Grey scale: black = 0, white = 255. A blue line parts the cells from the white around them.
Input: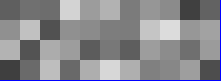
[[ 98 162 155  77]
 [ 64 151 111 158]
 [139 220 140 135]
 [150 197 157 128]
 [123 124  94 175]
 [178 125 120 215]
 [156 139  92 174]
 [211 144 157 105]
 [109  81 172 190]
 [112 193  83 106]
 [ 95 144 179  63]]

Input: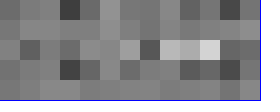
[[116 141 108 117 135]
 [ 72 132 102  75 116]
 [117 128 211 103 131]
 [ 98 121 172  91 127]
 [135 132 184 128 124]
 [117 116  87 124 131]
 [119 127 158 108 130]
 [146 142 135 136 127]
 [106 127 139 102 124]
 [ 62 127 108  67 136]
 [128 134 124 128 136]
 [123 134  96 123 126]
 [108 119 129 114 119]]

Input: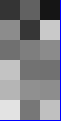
[[ 21 201 139 113 141 192]
 [ 97  54 126 114 144 119]
 [ 52 140 112 195 181 227]]

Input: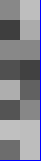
[[190 171 135  65  97 135 190 189]
 [136  62 136  80 174  84 192 109]]

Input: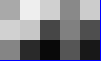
[[204  78  24]
 [137 128  85]
 [208  70   9]
 [238 199  41]
 [169 209 133]]

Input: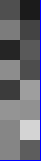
[[ 27  67  89  77 158 145 212  93]
 [ 79 124  37 141  59 148 134 133]]

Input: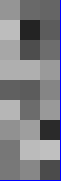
[[101  92 109 154 133 153  42 192  75]
 [105  35  77 175  92 108 158 187 135]
 [149 189 167 175  96 182 145 119 120]]

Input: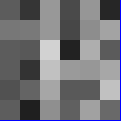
[[ 38 163  91 167 193 105]
 [150 141 174 151  90 161]
 [ 74  71  34 154  89  96]
 [152 151 210 193 166 143]
 [ 53 121  88  51 100  31]
 [ 92 119  92  92  81  93]]

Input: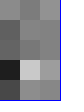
[[146 130 130 157 135]
 [124 132 120 201 141]
 [139  96 100  30  72]]
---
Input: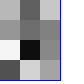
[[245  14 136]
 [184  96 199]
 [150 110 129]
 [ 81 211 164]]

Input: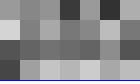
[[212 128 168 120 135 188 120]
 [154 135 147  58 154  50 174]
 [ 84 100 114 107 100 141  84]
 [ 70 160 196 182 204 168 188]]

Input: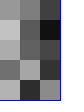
[[194  90  17]
 [179  45 139]
 [172  97  70]
 [152 126  64]
 [112 166  51]]

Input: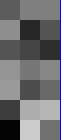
[[154  76 105]
 [148 119 135]
 [142  39  84]
 [ 92 127 127]
 [ 84  69  46]
 [ 61 174 182]
 [  4 203 113]]

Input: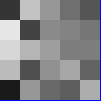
[[230  66 138 131 118]
 [215 181 158 125 125]
 [187  79 145 166  99]
 [ 53 195 151 111  86]
 [ 26 151 105  93 173]]

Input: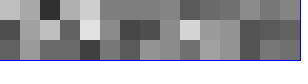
[[190 168  48 176 205 126 126 126 132  90 106 112 139 119 132]
 [ 98 154 106 106  64 119  90 147 139 112 161 147  84 119 112]
 [ 78 161 190  98 225 139  70  78 139 212 154 147  84  90  98]]

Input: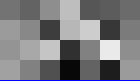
[[161 129  80   8  99  29 155]
 [155 136  61 183 205  55 123]
 [148 168 197  48 129 234 142]
 [115  99 142 190  86  92 107]]

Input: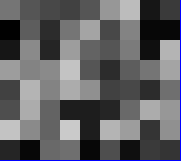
[[195 138  99 202  29 180 157  52 144]
 [157 131 138 195  85  44  93 117 164]
 [117  85  72  65  85 151 188  22  58]
 [ 78 172  99  29  29  37 105 172 151]
 [ 65 180 131 172 144  65  72  44 111]
 [ 37   7 105 111   7  78  15  58  52]
 [ 22 138  37 157  99  85 123  15 180]
 [  1  93  44 117 164  72 131   7   7]]

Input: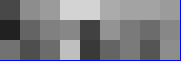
[[114  78 108 191  57 100 122  85 141]
 [ 72 141 155 211 211 171 163 163 155]
 [ 33 100 128 135  65 147 122 108 135]]
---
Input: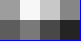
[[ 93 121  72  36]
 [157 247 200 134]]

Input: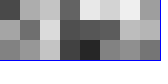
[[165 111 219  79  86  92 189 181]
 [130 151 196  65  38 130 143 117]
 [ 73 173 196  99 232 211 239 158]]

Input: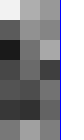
[[ 55  49  99]
 [ 83  77 114]
 [ 71 106  63]
 [ 26 114 168]
 [ 91 145 133]
 [120 160 126]
 [242 174 152]]

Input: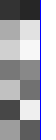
[[ 51  38]
 [157  92]
 [193 113]
 [120 136]
 [172 226]
 [ 71 239]
 [208 247]]

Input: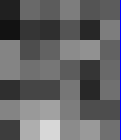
[[ 18  53  47  84  39 125]
 [ 47  69  69 118  39 112]
 [132  77  98 139 145  98]
 [ 32 105  92 125  84  92]
 [132 112 118  92  53 105]
 [132 153 161 125  77  77]
 [ 61 174 215 139 153 112]]

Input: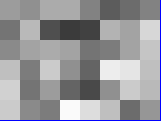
[[209 116 156 100  73 144 203 185]
 [191 124 203 144 100 237 229 191]
 [203 138 124 250 221 191 108 150]
 [156 144 171 171 130  92 108 130]
 [138 163 171 163 116 124 163 197]
 [116 185  79  59  65 179 163 215]]

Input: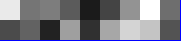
[[ 75  98  34 159  48 167 212 196  83]
 [234 117 125  91  27  68 147 255 110]]
